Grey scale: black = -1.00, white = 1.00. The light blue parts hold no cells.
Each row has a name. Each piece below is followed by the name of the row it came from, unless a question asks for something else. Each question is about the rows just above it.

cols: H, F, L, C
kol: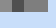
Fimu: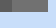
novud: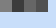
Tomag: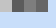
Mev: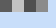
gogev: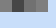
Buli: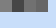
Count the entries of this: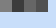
4
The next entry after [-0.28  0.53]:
[-0.37]
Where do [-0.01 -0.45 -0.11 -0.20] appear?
Buli
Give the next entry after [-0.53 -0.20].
[-0.37]
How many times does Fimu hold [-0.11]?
3

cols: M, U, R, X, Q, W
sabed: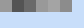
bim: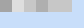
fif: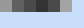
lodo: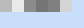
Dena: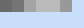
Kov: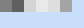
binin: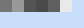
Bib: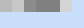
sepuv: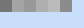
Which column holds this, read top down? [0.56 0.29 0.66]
W
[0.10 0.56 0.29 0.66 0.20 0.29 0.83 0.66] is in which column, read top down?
W
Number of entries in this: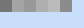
6
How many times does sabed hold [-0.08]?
0

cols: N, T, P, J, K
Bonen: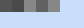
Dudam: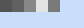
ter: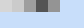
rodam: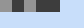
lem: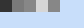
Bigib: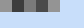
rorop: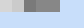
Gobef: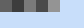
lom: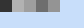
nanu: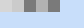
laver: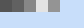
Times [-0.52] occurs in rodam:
3
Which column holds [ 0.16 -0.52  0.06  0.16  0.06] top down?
K
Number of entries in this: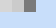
3

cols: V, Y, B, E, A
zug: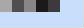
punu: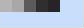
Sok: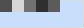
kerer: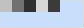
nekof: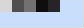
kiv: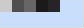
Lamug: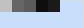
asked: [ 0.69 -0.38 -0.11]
nekof
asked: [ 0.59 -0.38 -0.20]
kiv
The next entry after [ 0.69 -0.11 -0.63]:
[-0.29]

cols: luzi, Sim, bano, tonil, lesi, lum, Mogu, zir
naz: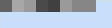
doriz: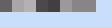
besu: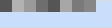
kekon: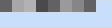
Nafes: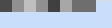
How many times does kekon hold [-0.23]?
3
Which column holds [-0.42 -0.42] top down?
tonil

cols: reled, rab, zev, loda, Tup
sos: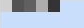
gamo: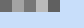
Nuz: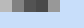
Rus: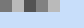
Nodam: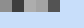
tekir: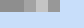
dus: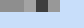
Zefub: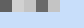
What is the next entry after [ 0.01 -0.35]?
[-0.43]
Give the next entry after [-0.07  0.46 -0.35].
[0.01]

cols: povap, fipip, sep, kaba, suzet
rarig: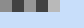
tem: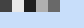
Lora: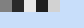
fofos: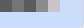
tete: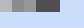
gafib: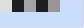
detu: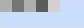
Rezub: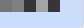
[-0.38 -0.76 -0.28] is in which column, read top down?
kaba
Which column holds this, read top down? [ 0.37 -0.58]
sep
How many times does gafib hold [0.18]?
1
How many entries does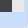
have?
2

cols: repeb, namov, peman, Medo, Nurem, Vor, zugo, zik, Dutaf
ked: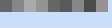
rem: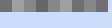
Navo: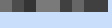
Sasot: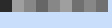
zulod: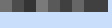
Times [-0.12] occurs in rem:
3
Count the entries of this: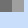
2
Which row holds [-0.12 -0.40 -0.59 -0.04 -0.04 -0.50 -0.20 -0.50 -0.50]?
Navo
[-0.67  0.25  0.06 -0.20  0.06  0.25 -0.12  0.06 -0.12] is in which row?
Sasot

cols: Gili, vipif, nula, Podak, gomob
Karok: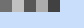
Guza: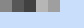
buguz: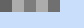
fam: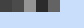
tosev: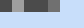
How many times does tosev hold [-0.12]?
1
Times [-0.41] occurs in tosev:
3
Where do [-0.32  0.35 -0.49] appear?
Karok

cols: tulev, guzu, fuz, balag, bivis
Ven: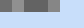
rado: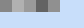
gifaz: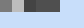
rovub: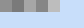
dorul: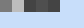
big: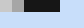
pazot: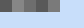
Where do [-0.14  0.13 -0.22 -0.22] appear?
Ven
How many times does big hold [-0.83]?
3
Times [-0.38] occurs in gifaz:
2
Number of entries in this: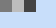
3

